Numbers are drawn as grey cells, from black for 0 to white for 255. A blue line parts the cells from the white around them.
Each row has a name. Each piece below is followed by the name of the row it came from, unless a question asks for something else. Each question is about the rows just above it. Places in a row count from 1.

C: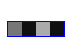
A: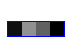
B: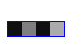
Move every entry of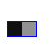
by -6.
[ 10 139]
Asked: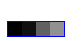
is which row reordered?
A
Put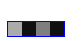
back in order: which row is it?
B
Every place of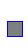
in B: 2
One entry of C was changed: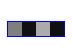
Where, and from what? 1, [119]
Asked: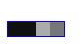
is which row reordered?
C

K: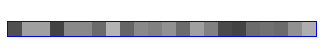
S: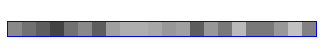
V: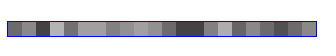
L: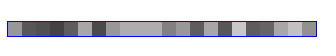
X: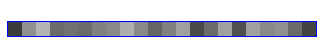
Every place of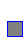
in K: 11 15
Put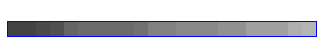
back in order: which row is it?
K
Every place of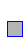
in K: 8
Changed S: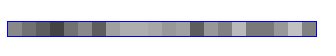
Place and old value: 16, [121]
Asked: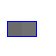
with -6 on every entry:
[101 107]
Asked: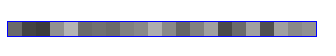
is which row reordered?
X
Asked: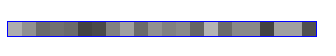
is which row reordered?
K

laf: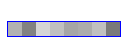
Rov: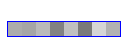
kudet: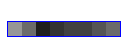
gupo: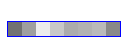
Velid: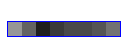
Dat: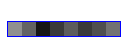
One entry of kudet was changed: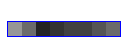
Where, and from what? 3, [30]
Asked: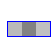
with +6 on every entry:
[192 136 198]
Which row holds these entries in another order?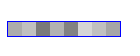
laf
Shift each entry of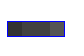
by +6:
[57 71 71 91]

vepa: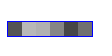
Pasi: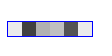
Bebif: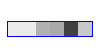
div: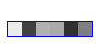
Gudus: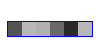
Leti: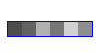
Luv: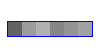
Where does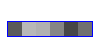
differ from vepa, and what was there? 1, [84]
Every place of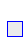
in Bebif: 1 2

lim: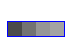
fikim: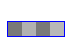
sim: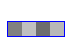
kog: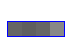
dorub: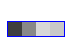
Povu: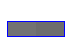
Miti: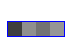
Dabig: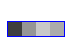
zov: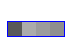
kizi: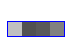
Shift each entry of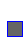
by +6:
[108]
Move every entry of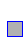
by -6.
[171]
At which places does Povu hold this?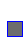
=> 3 4
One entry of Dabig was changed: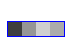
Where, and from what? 3, [200]

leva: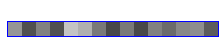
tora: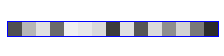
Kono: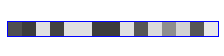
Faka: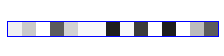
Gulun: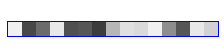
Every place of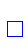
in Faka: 3 11 13
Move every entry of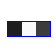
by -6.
[ 24 242  54]
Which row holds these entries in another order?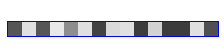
Kono
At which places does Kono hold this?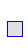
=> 3 5 6 9
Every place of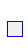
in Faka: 1
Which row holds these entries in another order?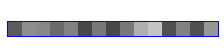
leva
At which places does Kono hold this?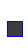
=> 2 7 8

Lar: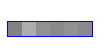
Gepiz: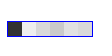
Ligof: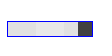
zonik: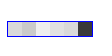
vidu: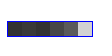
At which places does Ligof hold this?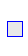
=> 3 4
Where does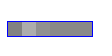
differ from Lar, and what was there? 5, [145]
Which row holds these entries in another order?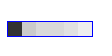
Gepiz
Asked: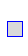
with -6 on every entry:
[211]
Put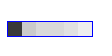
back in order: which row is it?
zonik
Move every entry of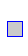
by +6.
[208]

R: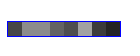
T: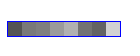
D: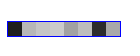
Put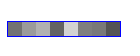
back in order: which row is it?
T
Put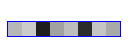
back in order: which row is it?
D
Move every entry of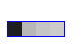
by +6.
[ 36 189 203 209]

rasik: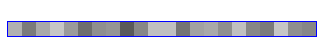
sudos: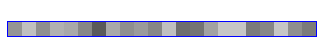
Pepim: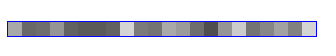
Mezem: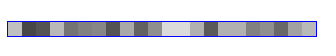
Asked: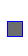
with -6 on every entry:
[104]
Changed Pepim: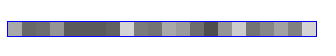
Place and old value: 5, [98]
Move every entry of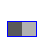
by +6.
[ 96 183]
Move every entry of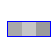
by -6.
[163 192 149]
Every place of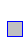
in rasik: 11 12 17
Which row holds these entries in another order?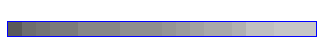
sudos
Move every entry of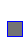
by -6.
[110]

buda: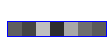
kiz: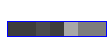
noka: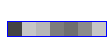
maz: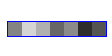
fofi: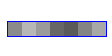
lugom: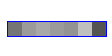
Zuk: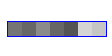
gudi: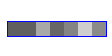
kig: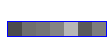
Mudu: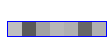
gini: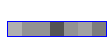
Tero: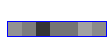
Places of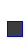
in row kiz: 1 2 4
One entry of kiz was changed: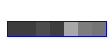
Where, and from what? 7, [125]
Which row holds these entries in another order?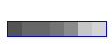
Zuk

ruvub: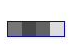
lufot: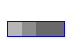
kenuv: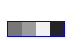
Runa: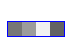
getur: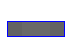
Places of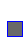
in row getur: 2 3
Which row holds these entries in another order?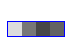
ruvub
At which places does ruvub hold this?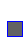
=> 3
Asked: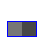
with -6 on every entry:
[113  65]
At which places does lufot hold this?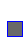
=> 3 4

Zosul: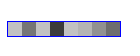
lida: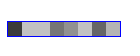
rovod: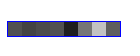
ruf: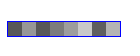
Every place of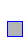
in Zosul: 6
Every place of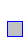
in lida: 2 3 6
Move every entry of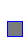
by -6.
[118]
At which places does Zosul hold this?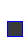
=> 4
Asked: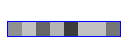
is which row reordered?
lida

